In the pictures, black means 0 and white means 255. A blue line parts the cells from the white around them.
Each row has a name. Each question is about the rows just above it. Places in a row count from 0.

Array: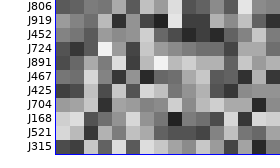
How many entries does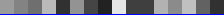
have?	16
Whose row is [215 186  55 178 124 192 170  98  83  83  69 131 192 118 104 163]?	J521

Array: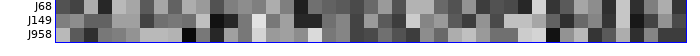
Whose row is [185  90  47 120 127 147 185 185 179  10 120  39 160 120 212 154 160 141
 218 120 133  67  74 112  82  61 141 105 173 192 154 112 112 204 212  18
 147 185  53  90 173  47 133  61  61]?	J958
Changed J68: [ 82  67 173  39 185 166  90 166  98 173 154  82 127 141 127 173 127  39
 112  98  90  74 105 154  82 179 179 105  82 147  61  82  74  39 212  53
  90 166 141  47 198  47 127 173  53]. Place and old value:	17, [31]

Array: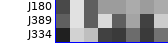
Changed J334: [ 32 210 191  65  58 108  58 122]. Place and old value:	7, [114]
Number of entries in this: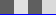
4
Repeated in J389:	[95]
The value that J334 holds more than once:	[58]
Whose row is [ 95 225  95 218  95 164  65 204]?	J389
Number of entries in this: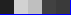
5
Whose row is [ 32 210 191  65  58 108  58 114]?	J334

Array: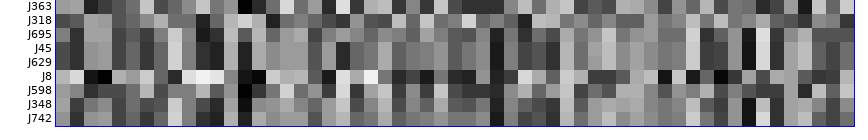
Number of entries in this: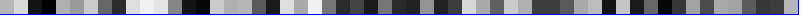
57
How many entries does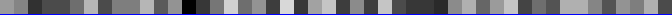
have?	48
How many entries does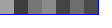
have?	7
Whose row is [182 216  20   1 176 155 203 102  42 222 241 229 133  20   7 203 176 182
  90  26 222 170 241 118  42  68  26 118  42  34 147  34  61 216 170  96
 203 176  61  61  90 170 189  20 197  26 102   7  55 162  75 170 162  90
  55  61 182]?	J8
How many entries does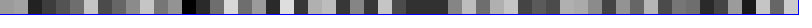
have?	57
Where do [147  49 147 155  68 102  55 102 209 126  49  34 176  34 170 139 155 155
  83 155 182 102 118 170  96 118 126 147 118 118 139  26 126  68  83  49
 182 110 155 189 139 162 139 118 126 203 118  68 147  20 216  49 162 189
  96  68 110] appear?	J742

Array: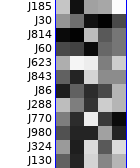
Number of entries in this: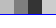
4
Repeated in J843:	[140]
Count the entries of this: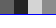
4
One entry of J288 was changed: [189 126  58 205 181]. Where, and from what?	2, [52]
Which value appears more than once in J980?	[36]

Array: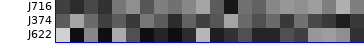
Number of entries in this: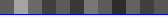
12
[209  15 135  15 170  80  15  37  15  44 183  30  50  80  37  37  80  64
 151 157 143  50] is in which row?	J622
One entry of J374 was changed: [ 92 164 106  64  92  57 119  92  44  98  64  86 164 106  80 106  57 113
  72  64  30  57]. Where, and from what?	19, [57]

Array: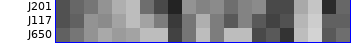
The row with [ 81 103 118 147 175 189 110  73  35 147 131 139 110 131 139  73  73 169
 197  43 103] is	J201
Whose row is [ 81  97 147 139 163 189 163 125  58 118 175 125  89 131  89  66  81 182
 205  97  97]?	J117

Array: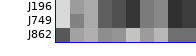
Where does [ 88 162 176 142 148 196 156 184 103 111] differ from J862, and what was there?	8, [111]
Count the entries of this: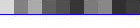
10

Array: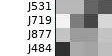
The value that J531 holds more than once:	[184]
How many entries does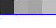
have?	4
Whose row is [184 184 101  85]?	J531
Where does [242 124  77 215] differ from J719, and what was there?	2, [70]
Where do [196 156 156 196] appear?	J877

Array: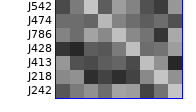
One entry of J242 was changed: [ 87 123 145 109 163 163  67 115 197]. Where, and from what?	5, [157]
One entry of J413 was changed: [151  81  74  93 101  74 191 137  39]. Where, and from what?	7, [145]
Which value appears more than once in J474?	[109]
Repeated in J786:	[137]
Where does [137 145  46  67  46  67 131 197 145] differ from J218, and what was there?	6, [137]
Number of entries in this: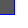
1
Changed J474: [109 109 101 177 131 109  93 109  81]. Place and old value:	3, [184]

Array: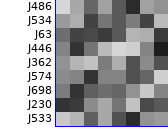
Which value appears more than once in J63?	[59]
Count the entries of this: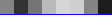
8
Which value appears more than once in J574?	[132]

